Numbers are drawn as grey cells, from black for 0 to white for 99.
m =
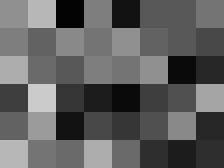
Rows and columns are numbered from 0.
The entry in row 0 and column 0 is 56
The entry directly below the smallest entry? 53
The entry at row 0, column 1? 71
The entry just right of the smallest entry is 49
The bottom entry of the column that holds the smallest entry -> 41
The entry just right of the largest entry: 21
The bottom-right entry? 18
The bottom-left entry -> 71
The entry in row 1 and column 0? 49
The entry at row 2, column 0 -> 67
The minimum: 1
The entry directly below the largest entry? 60
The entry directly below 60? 45

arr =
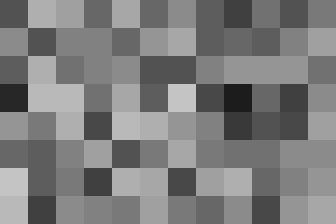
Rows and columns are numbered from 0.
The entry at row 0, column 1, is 68
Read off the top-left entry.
32
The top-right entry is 47
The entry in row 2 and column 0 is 36
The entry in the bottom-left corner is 72
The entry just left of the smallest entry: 28
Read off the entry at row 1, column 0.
54
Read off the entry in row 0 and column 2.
62
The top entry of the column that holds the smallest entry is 25
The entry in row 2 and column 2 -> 44
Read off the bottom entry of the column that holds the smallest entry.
54
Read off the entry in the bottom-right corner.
65
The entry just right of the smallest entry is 40
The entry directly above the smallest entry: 58
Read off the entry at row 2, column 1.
68
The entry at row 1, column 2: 50

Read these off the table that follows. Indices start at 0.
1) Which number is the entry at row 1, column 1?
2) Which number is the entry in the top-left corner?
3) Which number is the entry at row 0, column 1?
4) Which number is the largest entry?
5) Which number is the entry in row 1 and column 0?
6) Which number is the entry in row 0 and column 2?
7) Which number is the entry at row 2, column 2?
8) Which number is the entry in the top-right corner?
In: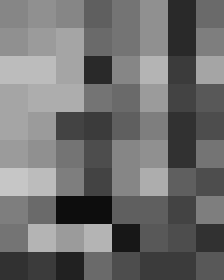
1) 60
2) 52
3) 56
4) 77
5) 56
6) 52
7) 64
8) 41

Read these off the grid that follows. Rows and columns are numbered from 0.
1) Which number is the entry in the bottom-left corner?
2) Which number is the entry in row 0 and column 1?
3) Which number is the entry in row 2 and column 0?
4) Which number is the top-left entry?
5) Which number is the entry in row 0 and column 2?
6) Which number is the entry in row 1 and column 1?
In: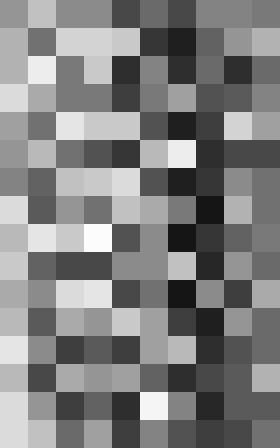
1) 85
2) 75
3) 69
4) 58
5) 54
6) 44

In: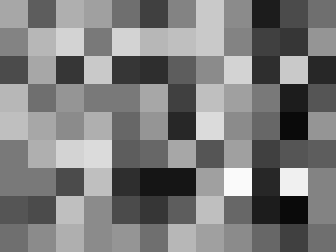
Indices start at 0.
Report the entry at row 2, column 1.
65
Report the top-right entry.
43
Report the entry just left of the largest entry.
62
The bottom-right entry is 43
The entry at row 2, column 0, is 29
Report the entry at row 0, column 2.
68
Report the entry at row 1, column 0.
51
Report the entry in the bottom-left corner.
43
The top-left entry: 65
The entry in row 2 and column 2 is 21
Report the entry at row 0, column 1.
36
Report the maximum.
97
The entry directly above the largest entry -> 62
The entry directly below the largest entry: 40
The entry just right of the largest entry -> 15
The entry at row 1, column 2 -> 82

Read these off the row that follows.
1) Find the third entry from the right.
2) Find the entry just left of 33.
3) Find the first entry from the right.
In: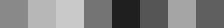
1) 33
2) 12
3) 37

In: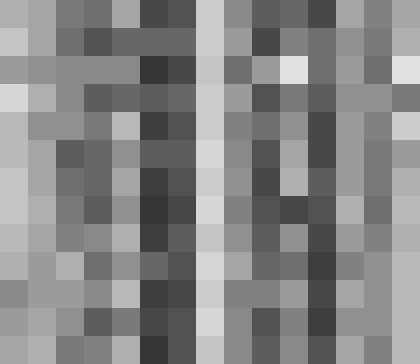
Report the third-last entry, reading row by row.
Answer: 64
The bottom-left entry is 64
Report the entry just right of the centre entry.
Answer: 56
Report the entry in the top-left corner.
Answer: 68
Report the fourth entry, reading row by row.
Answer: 43
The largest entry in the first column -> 83
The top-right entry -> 64
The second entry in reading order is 64
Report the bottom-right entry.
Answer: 72
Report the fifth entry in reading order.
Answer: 64
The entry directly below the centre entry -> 83
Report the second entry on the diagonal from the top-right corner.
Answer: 47
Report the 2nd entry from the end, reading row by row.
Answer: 50
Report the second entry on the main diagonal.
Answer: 64
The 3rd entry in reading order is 47
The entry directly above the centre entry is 83
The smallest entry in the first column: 53
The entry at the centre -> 79
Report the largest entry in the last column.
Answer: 87
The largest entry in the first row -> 79
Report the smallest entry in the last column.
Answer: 47
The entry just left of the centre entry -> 32

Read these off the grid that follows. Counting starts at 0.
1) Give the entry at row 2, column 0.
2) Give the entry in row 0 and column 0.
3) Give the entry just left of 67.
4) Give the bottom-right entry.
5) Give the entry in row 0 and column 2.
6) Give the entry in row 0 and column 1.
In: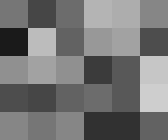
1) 56
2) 46
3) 70
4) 38
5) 42
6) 27

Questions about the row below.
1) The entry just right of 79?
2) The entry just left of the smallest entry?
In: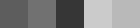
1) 72
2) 44

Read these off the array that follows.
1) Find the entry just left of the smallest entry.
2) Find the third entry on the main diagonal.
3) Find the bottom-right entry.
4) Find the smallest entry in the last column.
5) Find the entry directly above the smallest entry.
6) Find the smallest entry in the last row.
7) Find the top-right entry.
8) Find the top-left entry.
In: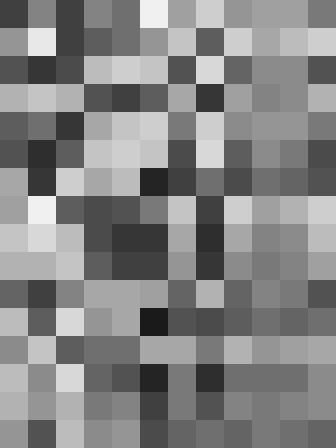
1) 65
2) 29
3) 39
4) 29
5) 62
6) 29
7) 47
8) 25

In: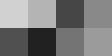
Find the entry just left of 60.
45
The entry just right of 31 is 13
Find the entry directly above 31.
81
